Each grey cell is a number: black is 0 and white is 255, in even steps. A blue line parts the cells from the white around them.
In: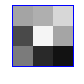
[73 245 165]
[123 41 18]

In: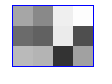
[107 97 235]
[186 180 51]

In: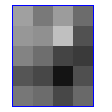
[151 144 192]
[131 110 68]

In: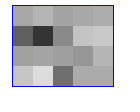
[95 52 138]
[160 164 159]

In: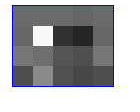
[103 248 49]
[119 111 85]

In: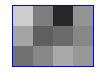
[164 95 107]
[113 135 169]

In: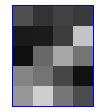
[25 27 61]
[15 104 167]

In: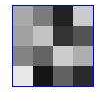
[161 194 50]
[132 100 204]
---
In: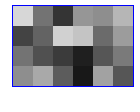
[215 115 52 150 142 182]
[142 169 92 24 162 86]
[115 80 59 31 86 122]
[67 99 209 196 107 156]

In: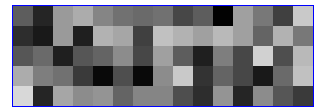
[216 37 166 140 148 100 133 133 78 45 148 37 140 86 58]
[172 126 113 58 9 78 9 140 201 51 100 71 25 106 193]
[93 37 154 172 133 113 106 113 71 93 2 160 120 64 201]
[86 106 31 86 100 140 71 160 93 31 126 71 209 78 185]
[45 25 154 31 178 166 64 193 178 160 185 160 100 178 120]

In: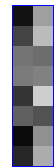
[122 129]
[116 109]
[96 82]
[67 187]
[53 207]
[38 172]
[18 159]
[11 144]

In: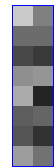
[202 128]
[170 36]
[157 114]
[143 149]
[108 108]
[93 101]
[85 50]
[72 58]

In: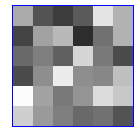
[252 162 121 148 220 199]
[207 154 127 105 113 83]
[170 83 60 90 228 178]
[105 127 97 214 121 75]
[75 142 236 142 135 191]
[68 162 185 45 113 178]

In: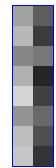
[212 65]
[198 52]
[190 79]
[184 59]
[177 37]
[161 93]
[148 105]
[135 119]

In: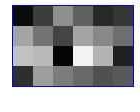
[193 186 5 242 180 33]
[165 116 68 165 136 110]
[46 158 124 104 80 88]
[11 61 143 96 40 54]

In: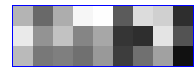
[234 147 194 133 167 53 46 228 83]
[186 120 127 112 153 61 112 161 17]
[180 105 173 246 254 91 220 208 46]
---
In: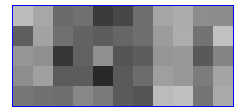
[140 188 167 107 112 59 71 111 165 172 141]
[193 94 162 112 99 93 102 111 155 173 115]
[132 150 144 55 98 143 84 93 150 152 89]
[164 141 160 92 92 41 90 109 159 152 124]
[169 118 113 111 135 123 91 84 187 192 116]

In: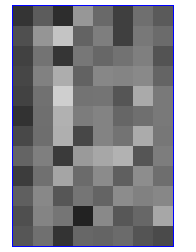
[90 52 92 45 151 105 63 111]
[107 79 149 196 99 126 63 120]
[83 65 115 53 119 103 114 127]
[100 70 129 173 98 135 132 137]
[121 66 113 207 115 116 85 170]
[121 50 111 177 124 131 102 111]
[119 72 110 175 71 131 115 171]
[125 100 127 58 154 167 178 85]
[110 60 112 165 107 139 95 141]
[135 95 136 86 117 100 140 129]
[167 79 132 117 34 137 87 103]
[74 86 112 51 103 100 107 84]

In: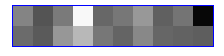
[7 132 84 122 248 103 119 152 96 116]
[94 107 90 151 184 119 100 136 102 98]

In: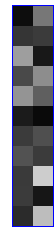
[119 13]
[59 53]
[24 158]
[141 73]
[95 148]
[10 27]
[79 59]
[59 82]
[205 58]
[22 59]
[189 43]

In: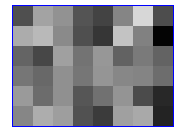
[77 79 163 146 84 67 133 215]
[4 172 185 138 79 54 195 129]
[99 100 71 160 115 151 98 122]
[109 118 104 144 118 149 135 132]
[40 154 108 144 86 113 148 75]
[35 134 173 158 81 59 160 169]

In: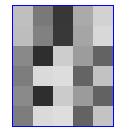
[210 191 121 55 170]
[216 189 129 56 165]
[99 137 46 205 156]
[194 125 218 221 100]
[98 138 46 203 155]
[195 125 218 222 99]
